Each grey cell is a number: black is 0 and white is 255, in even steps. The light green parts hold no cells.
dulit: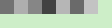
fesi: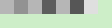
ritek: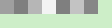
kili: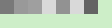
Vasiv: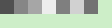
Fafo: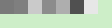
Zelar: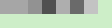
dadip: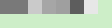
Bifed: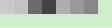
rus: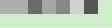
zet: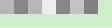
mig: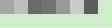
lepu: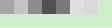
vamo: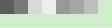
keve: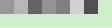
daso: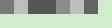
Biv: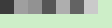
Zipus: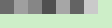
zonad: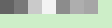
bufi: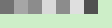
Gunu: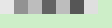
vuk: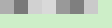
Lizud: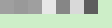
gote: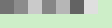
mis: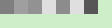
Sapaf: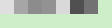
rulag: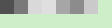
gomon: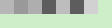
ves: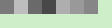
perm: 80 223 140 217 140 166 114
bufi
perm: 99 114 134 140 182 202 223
gote
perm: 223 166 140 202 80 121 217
rulag
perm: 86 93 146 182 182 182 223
fesi

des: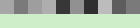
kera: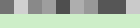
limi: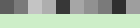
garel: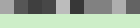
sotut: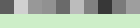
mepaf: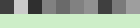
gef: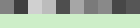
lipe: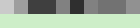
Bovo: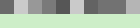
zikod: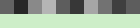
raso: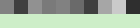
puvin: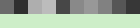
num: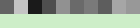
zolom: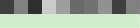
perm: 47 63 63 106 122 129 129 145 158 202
mepaf
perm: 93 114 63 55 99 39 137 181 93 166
zikod
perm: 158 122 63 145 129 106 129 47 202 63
mepaf
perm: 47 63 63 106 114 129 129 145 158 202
zolom
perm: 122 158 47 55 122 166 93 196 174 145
limi

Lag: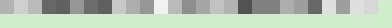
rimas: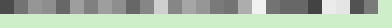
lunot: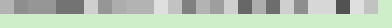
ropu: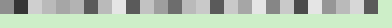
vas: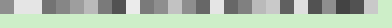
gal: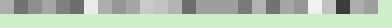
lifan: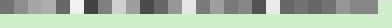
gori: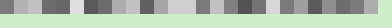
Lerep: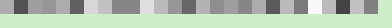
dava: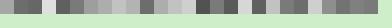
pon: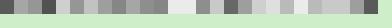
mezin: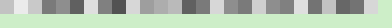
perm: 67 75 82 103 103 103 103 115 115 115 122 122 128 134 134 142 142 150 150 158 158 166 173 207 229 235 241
rimas
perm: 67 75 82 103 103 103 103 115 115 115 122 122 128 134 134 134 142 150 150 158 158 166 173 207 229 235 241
lifan
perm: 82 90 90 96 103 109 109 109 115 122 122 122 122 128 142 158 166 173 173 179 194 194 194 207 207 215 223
gori
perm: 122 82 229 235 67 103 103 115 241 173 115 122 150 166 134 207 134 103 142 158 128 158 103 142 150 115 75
rimas

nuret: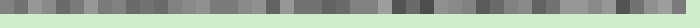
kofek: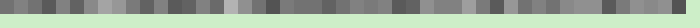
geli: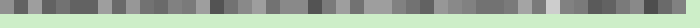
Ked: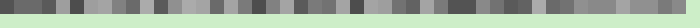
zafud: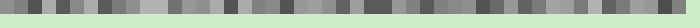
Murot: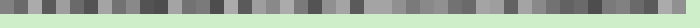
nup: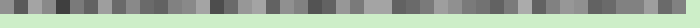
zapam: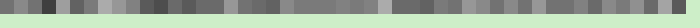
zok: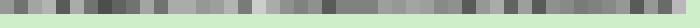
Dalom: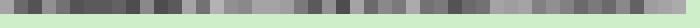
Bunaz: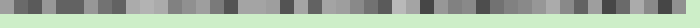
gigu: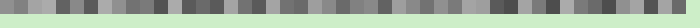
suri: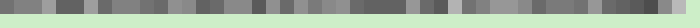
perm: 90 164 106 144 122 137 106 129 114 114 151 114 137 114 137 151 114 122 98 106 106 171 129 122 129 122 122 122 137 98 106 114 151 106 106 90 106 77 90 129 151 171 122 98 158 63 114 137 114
zapam
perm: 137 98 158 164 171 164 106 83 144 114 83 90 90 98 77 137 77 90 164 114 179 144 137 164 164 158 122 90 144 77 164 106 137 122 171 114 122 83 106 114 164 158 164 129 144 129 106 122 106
Dalom
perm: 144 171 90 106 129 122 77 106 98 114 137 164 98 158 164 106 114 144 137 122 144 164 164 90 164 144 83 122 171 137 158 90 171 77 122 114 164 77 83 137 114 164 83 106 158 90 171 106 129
Murot
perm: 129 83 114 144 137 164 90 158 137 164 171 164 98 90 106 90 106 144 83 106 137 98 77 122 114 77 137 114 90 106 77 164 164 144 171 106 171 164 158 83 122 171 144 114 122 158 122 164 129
Murot
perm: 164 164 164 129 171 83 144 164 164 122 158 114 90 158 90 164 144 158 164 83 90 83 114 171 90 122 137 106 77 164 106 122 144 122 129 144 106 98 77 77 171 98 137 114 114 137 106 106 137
Ked

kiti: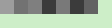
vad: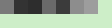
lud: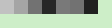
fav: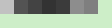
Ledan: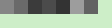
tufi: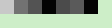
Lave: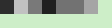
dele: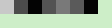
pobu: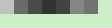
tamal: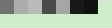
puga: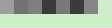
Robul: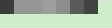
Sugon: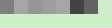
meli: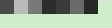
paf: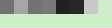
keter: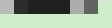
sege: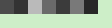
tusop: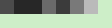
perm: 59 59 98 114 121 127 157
kiti
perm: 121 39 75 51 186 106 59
sege
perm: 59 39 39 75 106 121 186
tusop
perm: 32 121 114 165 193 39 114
lud
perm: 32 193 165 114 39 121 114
lud
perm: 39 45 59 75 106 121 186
meli
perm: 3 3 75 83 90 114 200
tufi

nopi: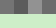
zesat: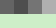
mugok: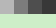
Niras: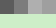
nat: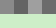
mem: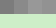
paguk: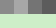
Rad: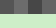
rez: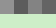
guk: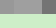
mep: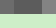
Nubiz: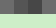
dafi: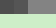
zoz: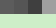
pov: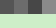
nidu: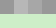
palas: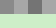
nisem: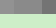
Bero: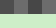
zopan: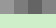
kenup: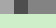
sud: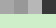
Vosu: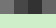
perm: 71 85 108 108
Nubiz
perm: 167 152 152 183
nidu

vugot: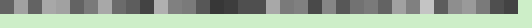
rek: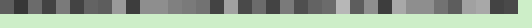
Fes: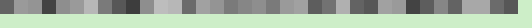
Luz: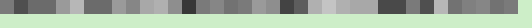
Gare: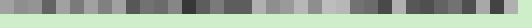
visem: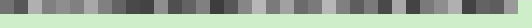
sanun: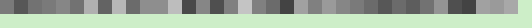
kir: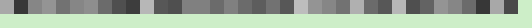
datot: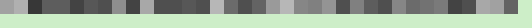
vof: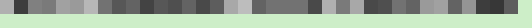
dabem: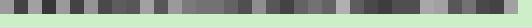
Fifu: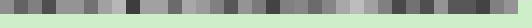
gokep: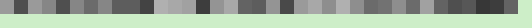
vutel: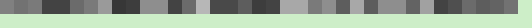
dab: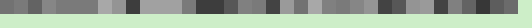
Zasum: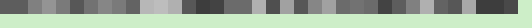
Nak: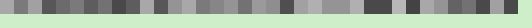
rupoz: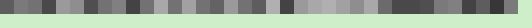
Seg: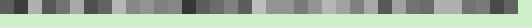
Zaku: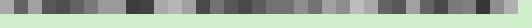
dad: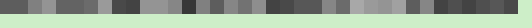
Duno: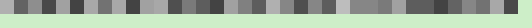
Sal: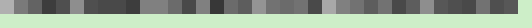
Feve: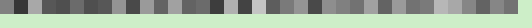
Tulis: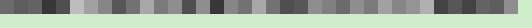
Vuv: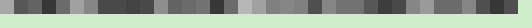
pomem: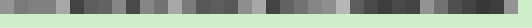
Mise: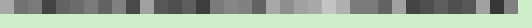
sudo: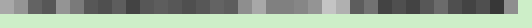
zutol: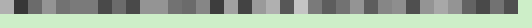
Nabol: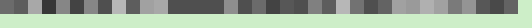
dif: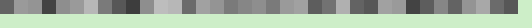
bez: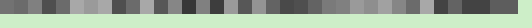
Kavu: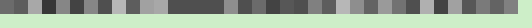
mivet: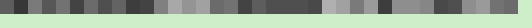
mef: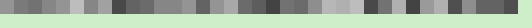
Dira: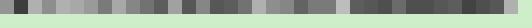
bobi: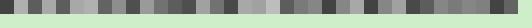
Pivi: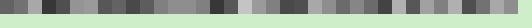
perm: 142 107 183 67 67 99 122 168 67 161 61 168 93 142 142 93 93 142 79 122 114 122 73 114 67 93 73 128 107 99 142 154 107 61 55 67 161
rek
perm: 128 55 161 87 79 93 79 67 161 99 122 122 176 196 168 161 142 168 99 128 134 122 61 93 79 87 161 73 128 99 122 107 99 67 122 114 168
Mise
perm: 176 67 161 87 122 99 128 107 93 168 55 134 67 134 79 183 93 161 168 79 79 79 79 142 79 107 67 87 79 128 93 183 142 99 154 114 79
Kavu
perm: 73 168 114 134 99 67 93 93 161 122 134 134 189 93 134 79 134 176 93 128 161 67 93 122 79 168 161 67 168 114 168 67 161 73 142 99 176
Duno

